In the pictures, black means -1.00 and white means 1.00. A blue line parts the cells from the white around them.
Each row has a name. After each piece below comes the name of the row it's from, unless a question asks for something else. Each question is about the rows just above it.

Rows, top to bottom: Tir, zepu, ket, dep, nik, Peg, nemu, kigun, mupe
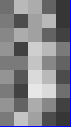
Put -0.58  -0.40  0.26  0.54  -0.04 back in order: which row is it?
mupe
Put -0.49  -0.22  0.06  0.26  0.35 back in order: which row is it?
ket

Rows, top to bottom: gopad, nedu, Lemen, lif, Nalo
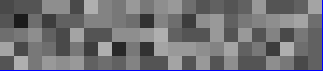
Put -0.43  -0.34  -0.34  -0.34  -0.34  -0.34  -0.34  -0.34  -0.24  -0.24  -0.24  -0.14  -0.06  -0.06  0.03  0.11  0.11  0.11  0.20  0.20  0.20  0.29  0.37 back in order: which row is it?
Nalo
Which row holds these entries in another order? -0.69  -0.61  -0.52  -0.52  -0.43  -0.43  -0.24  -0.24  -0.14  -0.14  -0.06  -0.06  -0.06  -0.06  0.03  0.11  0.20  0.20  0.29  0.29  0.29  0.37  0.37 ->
lif
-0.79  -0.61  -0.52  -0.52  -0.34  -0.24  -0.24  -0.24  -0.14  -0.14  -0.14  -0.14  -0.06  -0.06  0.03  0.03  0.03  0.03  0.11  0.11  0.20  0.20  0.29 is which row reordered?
nedu
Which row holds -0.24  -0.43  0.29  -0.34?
Lemen
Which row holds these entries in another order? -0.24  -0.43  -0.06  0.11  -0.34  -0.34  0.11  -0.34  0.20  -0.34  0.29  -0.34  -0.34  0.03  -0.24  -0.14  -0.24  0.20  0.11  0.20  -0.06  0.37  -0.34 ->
Nalo

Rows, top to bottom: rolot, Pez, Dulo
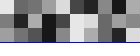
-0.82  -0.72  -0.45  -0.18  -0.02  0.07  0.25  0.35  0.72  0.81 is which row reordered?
Pez
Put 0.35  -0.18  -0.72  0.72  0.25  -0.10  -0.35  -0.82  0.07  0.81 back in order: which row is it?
Dulo
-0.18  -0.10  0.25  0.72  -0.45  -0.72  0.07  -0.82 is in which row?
rolot
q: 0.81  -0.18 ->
rolot
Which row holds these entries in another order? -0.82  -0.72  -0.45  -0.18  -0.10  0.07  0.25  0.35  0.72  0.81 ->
rolot
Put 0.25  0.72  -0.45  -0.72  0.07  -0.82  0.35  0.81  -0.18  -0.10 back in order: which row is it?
rolot
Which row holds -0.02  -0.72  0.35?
Pez

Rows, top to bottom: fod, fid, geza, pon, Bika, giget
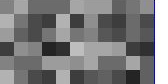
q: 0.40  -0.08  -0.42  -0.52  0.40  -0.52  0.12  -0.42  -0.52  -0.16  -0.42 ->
fid
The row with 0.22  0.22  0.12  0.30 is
Bika
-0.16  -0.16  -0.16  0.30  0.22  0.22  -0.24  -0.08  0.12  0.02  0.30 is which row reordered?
fod
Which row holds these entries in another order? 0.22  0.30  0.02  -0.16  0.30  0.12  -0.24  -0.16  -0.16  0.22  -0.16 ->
Bika

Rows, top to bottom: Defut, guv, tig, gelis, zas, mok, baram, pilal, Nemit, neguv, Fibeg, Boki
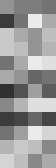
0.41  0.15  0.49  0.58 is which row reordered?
gelis
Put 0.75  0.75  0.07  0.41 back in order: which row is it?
pilal
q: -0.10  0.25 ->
neguv

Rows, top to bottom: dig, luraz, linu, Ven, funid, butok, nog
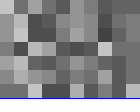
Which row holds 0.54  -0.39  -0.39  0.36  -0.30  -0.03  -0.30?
nog
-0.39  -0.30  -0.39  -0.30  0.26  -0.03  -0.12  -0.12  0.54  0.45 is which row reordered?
Ven
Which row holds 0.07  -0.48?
linu
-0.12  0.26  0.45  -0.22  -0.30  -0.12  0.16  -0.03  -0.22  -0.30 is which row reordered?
funid

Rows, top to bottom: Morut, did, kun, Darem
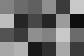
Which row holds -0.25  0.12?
Morut
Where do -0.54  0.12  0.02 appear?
kun
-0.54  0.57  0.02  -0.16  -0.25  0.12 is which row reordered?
Morut
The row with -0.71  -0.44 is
did

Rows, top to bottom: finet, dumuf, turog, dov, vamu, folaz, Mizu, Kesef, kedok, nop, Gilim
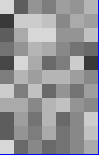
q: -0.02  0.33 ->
nop
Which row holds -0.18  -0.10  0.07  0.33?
Gilim

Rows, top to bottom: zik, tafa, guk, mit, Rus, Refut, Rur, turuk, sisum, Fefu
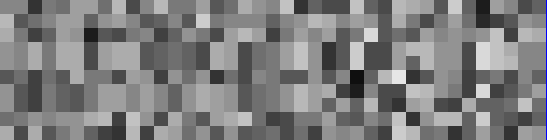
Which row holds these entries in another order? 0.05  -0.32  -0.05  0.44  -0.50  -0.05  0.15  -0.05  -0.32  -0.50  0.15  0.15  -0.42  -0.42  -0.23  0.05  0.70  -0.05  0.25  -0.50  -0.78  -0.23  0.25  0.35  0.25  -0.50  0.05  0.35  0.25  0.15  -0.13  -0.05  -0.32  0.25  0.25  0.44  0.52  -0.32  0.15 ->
Rur
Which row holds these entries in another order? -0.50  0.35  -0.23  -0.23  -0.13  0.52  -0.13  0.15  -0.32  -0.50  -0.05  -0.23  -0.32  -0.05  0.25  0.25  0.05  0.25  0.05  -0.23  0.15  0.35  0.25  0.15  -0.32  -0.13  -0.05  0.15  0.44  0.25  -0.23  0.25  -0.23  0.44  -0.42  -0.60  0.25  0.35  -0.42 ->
turuk
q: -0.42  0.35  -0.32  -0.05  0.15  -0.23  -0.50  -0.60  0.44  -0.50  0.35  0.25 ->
Fefu

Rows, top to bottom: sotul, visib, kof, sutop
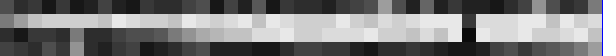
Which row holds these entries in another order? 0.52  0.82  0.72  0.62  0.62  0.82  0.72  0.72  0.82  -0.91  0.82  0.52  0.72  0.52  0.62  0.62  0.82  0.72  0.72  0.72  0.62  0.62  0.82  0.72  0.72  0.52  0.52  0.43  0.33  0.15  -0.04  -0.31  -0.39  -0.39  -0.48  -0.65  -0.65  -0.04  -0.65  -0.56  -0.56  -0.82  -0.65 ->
kof
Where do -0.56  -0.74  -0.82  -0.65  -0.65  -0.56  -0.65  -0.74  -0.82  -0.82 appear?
sutop
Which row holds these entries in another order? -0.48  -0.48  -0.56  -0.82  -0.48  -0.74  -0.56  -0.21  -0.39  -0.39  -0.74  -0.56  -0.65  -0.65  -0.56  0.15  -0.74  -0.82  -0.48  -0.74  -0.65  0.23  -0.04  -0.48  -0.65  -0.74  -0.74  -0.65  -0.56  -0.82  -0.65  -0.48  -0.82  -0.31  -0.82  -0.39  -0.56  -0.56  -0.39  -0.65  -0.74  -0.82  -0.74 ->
sutop
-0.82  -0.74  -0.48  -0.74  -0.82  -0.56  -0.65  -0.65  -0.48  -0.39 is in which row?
sotul
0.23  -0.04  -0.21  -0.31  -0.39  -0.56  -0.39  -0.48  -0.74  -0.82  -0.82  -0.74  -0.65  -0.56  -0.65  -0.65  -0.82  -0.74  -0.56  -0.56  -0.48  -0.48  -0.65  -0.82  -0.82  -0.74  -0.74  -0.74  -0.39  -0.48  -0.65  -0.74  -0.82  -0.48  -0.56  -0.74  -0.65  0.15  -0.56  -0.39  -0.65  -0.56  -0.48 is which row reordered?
sutop
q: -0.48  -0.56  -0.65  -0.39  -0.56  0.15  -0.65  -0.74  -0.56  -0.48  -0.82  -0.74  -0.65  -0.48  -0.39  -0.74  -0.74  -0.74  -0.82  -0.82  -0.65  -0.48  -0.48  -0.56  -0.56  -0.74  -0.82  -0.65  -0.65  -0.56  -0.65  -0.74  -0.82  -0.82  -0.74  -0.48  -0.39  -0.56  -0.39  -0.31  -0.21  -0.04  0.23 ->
sutop

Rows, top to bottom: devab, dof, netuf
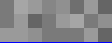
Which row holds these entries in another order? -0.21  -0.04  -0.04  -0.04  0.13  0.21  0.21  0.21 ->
netuf
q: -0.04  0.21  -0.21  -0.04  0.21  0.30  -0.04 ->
dof
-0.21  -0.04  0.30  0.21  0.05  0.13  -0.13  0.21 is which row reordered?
devab
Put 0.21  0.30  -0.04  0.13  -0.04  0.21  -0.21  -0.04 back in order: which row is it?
dof

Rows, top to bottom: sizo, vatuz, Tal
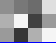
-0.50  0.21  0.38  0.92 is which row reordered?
vatuz
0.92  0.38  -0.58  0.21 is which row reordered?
Tal
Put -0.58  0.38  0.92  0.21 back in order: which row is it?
Tal
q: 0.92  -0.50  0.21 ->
vatuz

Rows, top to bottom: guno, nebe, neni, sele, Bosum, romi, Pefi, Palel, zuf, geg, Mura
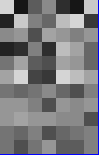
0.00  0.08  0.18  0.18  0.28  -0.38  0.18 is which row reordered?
neni
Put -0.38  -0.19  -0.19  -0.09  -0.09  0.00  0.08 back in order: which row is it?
Pefi
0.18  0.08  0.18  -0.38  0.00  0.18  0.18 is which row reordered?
Palel
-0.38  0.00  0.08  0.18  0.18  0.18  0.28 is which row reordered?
neni

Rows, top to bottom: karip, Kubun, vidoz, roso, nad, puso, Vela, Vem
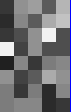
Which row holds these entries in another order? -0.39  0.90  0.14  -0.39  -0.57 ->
vidoz
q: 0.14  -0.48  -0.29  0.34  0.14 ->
puso
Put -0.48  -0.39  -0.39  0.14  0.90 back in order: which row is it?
roso
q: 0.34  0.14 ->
puso
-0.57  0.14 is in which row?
karip
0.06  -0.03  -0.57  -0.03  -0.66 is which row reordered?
Vela
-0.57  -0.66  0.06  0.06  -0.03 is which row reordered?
Vem

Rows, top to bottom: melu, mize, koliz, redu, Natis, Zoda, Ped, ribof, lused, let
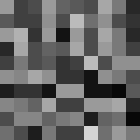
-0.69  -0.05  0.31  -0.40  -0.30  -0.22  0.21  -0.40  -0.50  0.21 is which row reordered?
melu
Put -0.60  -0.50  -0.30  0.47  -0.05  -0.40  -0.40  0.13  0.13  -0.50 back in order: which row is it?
Natis
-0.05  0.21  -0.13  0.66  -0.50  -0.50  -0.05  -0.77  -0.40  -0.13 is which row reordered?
let
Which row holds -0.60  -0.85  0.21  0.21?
Ped
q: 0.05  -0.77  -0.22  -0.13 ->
lused

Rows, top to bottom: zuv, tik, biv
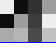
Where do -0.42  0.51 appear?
biv
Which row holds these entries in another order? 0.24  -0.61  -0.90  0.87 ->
zuv

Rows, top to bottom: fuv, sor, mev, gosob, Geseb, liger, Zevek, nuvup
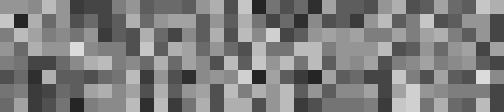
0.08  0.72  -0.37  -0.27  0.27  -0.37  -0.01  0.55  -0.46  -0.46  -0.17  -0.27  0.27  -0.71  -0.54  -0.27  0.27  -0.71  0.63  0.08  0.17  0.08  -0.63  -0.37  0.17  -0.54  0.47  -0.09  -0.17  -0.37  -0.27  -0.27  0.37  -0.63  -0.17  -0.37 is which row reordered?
liger
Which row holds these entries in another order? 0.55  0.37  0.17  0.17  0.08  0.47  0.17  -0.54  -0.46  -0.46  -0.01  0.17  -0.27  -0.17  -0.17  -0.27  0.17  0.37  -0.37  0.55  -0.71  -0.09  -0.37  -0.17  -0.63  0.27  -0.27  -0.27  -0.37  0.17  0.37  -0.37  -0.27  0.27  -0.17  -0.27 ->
fuv
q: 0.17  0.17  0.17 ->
gosob
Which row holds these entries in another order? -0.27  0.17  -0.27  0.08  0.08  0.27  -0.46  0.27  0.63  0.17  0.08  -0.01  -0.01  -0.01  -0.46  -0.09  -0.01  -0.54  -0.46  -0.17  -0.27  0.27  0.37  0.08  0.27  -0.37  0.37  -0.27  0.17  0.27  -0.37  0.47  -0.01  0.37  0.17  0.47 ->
Zevek
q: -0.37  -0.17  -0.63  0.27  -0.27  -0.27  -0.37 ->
fuv

